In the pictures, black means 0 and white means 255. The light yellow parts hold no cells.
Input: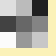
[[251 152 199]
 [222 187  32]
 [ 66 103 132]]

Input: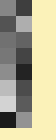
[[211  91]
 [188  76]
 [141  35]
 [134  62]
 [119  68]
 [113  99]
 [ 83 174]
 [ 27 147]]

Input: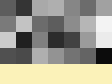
[[203  32 128  44  66 155 235]
 [122 195 108  93 140 182 243]
 [ 93  52 169 175 134 108 161]
 [ 80  74 175 147 115 100  12]]

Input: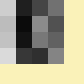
[[218  55  47 132]
 [206  31  69 113]
 [194  19 120  97]
 [188  11 139  81]]

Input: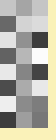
[[238 139 125]
 [232 133  68]
 [226 145  61]
 [197 165 197]
 [104 211 219]
 [ 98 183 252]
 [ 76 171 232]
 [ 61 158 119]]

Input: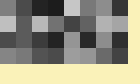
[[191  91 184 114  67  98 178 165]
 [133 121  83  75 157 149 106  67]
 [127  75  35  28 198 121 141  53]
 [ 75  91  60  35 149  41 141  47]]

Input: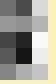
[[152 145 180]
 [133 174 196]
 [112  75 217]
 [ 89  21 237]
 [ 69  36 249]]

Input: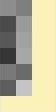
[[141 127]
 [121 107]
 [ 94 196]
 [ 87 161]
 [ 75 154]
 [ 54 167]]

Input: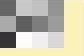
[[170  94 125 155]
 [102 200 193 147]
 [ 53 253 239 216]]
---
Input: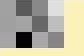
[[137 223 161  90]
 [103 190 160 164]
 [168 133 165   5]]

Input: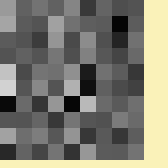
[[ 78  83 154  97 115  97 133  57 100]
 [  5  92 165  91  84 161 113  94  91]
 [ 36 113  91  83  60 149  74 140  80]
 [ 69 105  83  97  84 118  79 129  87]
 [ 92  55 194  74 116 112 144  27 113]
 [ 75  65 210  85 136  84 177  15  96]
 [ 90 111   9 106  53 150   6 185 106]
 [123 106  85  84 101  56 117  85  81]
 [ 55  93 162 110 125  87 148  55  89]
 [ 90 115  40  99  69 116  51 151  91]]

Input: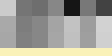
[[120  66 203 117 110 135  21]
 [157 210 169 125 135 164 194]
 [159 208 167 128 135 166 192]]

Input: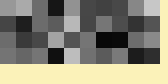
[[135 199 152 170 108  22 146  71  65  72]
 [ 51  84  69  30 108  92 184  70 118  77]
 [109 138 108  58  72 163  84 117   8  10]
 [ 28  46 116 102 117  16 189 113  91 122]]

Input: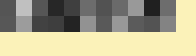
[[ 32 109  85 192  86  39  63 108  82 106 153]
 [ 83 131  87 156  66  62  35 146  89 152  91]]

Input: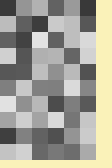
[[154  57  58 149 178  98]
 [190  87 188  95  61 202]
 [190 217  97  66 226  97]
 [101 210 208  85 176 180]
 [186  82  87  89 190 144]
 [218 134 127 200 128 127]
 [126  89 225 144 184  76]
 [118 198 163 206 163 217]
 [148 203  63 129  98  80]
 [109 170 195 209 104 120]]

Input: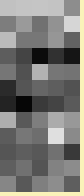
[[195 141 193 196 197]
 [146 214 125 154 113]
 [150  98 187 119 119]
 [ 49  21  93  68  11]
 [118 115 118  81 178]
 [ 94  82  43  85 102]
 [ 68  90  35   6  58]
 [171 152 174  89 126]
 [223 138  92 119 110]
 [113  57  85  94  88]
 [130 140  95 113  84]
 [141  94 134  88 127]]

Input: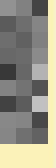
[[129  68 146]
 [110 133  91]
 [ 97 128 110]
 [107 139 104]
 [103 179  56]
 [114  83 131]
 [ 92 193  66]
 [132  72 136]
 [112  98 134]]

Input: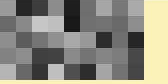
[[120 170 154  38  61 140  30 111 166]
 [105 141 106 137 198 191  24 112 114]
 [111  38 142  92 117 144 168 152  44]
 [125  72 130 141  64  66 138 116 133]
 [114  69 181 104  52 191  79  45 165]]
